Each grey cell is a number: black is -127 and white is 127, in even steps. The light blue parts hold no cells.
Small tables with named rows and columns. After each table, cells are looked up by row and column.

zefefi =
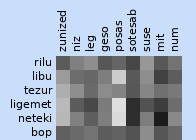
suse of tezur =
6
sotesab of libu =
-38
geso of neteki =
-1
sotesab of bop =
-44
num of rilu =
-12
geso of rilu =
-40
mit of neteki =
-99
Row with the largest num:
neteki

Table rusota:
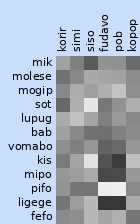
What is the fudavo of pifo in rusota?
109
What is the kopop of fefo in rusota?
-9
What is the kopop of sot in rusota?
47
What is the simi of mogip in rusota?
45
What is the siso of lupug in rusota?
37
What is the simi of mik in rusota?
0
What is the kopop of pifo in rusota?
10
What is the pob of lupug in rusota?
26

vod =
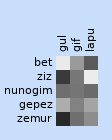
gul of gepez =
45
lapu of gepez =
36
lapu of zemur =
13
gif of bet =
26
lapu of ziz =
108
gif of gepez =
2
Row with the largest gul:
bet

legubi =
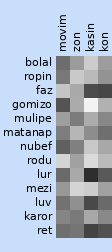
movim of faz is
68
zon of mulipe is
-3
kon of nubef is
40
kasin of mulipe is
44
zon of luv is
16
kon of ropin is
19
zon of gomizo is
43
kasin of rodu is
90
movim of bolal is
-18

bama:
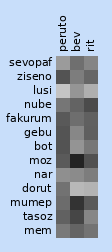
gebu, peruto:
-43
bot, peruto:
-44
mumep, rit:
-37
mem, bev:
-27
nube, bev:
-28
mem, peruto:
-6
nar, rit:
-2
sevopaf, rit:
5
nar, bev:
11
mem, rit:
-12
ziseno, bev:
-2
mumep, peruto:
-19
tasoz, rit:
6
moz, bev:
-92
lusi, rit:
47
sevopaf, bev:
-16
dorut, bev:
56

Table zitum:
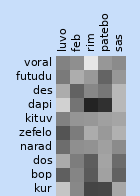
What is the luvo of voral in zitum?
2
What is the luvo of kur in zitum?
69
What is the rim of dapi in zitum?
-92
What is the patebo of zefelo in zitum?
25
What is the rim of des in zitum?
7
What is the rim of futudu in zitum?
25
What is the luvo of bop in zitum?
-32
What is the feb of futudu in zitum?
45
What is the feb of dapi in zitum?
-11
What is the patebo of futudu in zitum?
-27
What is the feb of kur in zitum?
8
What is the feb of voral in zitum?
15
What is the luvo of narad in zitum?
-18
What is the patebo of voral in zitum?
23
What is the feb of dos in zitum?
-2
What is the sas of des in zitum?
56
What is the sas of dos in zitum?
-20
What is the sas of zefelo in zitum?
49
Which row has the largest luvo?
dapi

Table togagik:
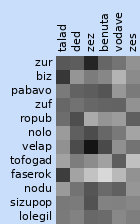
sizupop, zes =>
7
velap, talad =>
17
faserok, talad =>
-66
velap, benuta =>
-53
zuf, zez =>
-24
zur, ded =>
-34
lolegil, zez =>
-23
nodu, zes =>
22
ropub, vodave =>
28

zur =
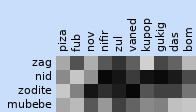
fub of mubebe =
58
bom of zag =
57
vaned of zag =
-32
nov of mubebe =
-39
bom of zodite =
-10
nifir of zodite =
-80
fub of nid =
70
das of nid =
-101
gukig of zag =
-56
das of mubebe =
64
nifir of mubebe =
24
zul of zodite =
-98
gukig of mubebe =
1
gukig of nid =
-117

